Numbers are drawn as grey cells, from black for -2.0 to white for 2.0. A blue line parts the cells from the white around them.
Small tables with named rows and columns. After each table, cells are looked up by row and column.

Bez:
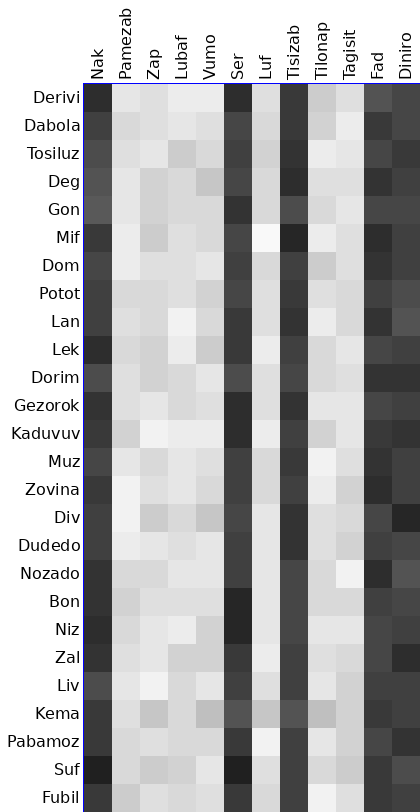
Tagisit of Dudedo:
1.3
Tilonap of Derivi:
1.2
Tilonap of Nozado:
1.4
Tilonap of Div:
1.5
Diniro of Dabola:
-0.9
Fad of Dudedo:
-1.0
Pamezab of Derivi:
1.6
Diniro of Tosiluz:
-1.1
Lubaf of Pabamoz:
1.4
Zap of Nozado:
1.4
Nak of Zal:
-1.2
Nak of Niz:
-1.3
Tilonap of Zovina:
1.7
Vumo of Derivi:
1.7
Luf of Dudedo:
1.6

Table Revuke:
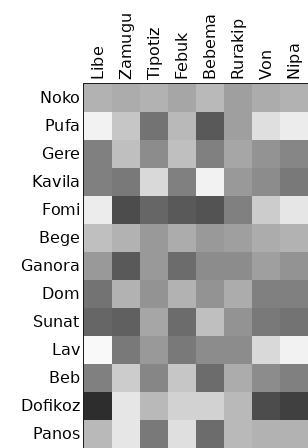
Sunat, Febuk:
-0.3
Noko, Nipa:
0.8
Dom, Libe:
-0.2
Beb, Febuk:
1.1
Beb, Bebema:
-0.3
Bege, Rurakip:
0.5
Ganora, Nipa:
0.3
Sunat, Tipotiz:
0.6
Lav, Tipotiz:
0.4
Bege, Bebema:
0.4

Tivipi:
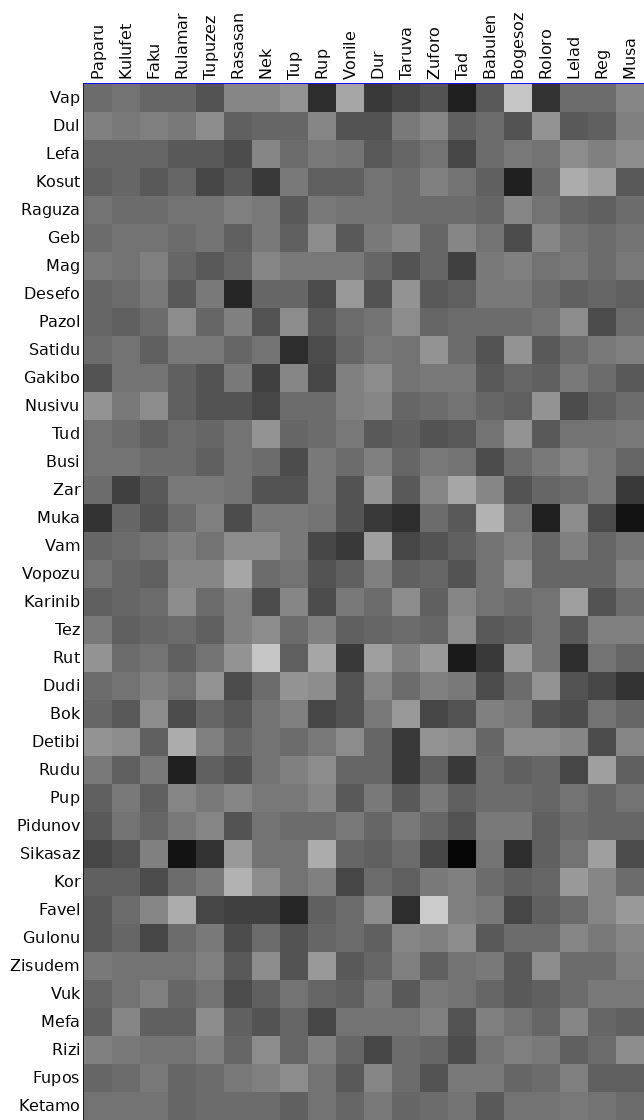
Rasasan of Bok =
-0.6
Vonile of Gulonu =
-0.3
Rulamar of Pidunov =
-0.1
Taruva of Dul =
-0.1
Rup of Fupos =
-0.2
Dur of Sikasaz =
-0.5
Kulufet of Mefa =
0.1
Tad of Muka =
-0.6
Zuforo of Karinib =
-0.5
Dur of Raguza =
-0.2
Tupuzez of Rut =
-0.2

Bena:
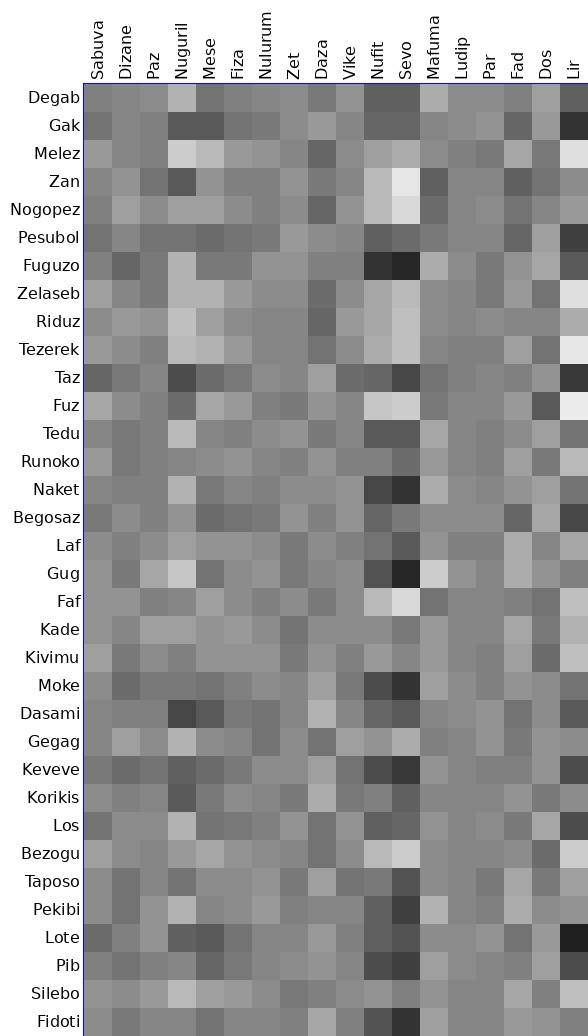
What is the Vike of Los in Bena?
0.3
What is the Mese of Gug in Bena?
-0.2
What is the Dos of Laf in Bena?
0.1
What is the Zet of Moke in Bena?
0.1
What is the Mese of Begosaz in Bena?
-0.3
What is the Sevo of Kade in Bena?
-0.1
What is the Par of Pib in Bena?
0.1
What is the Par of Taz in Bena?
0.1
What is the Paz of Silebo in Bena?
0.4
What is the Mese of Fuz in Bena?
0.6
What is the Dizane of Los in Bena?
0.2

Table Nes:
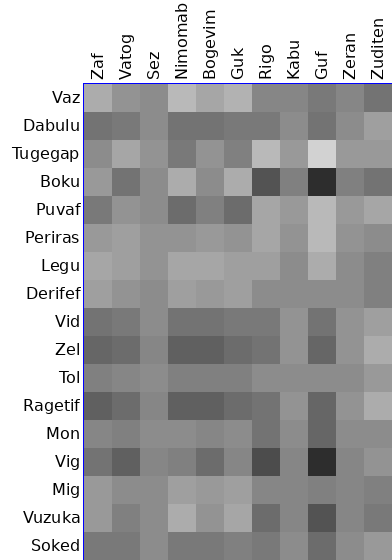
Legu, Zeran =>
0.2
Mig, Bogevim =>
0.4
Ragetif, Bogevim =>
-0.5
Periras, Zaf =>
0.4
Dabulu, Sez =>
0.2
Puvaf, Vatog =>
0.3
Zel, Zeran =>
0.3
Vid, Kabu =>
0.3
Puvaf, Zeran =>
0.4
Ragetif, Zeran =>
0.3
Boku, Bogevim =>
0.2
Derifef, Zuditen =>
0.0
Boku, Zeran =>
0.0
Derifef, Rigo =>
0.2
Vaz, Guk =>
0.8
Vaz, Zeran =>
0.1
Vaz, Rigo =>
0.1
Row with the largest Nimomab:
Vaz

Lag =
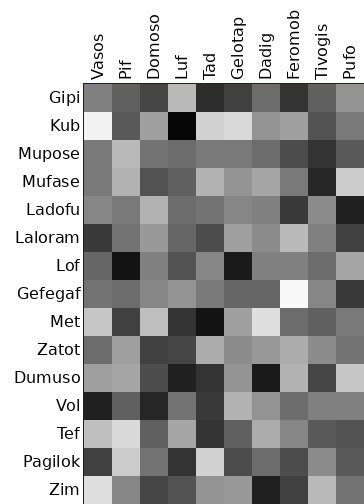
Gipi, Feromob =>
-1.2
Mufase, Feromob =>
-0.1
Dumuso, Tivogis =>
-0.9
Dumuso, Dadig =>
-1.6
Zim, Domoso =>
-0.9
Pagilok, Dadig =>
-0.3
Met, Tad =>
-1.7
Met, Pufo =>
-0.1
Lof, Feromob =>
0.0
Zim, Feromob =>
-1.0
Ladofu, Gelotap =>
0.1
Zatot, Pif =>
0.5
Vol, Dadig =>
0.3
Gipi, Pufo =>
0.3
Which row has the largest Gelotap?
Kub

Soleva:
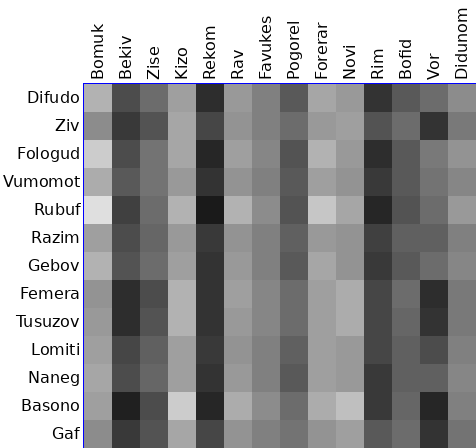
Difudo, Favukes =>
0.0
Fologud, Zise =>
-0.2
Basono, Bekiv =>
-1.5
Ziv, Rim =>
-0.7
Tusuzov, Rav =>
0.4
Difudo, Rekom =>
-1.3
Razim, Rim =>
-1.0
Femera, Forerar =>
0.5
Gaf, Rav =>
0.3
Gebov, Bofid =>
-0.6
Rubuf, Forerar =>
1.1
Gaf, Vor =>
-1.2
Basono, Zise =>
-0.8
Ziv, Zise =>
-0.7
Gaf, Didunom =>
-0.2
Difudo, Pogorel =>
-0.6
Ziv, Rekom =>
-0.9
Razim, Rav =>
0.3
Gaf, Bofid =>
-0.3

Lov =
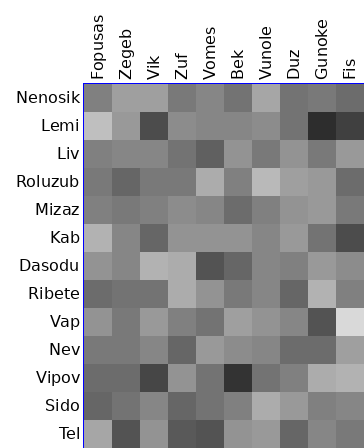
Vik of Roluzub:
-0.1
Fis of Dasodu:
0.2
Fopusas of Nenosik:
0.0
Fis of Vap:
1.4
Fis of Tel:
-0.1
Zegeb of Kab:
0.1
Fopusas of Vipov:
-0.3
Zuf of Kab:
0.3
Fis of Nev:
0.5
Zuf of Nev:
-0.4
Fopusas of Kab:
0.8
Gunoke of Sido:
0.0

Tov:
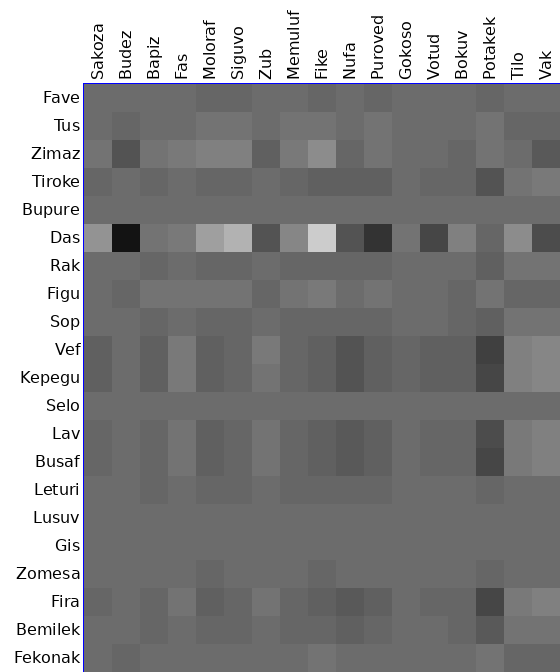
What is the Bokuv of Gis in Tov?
-0.3
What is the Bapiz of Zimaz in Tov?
-0.2
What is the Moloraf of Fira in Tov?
-0.5
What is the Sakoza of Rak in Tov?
-0.3
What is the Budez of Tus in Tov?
-0.4
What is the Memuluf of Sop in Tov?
-0.4
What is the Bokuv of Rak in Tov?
-0.3
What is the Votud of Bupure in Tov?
-0.3
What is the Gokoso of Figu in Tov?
-0.3
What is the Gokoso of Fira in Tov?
-0.3
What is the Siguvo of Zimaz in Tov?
0.0
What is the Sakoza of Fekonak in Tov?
-0.3
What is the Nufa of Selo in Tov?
-0.3
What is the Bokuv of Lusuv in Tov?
-0.3
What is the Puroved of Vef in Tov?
-0.5
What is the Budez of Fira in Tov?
-0.3
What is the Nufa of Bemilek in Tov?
-0.5

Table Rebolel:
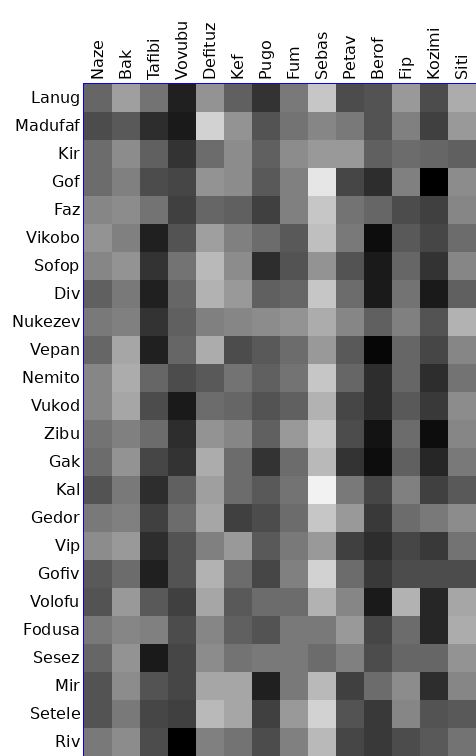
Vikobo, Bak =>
0.0
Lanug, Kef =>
-0.5
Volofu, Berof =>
-1.6
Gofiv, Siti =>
-0.8
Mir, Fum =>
-0.1
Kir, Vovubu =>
-1.2
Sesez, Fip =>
-0.4
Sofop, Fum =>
-0.7
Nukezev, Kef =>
0.1
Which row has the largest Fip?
Volofu

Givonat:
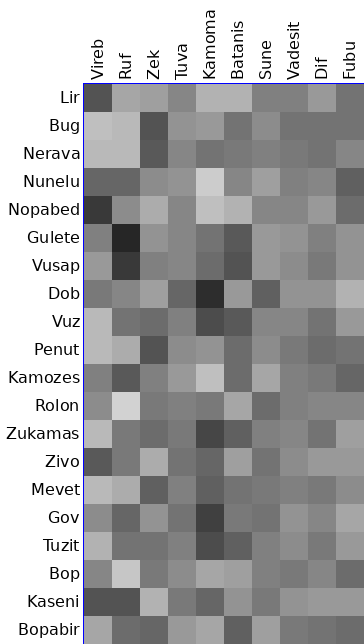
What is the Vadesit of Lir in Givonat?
0.0
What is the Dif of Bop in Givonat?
0.1
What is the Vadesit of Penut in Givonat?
-0.1
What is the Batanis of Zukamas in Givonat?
-0.5
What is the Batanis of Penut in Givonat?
-0.3
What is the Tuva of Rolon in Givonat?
0.0
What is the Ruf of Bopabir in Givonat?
-0.3
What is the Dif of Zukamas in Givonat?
-0.2
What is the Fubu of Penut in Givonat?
-0.2
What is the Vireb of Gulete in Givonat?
0.0
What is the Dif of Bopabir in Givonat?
-0.2
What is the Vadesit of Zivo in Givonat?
0.2
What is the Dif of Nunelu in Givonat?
0.1
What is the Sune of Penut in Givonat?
0.2
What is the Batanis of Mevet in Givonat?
-0.2
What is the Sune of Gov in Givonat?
-0.2
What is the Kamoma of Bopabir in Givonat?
0.6
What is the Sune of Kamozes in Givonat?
0.6
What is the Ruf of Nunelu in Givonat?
-0.4

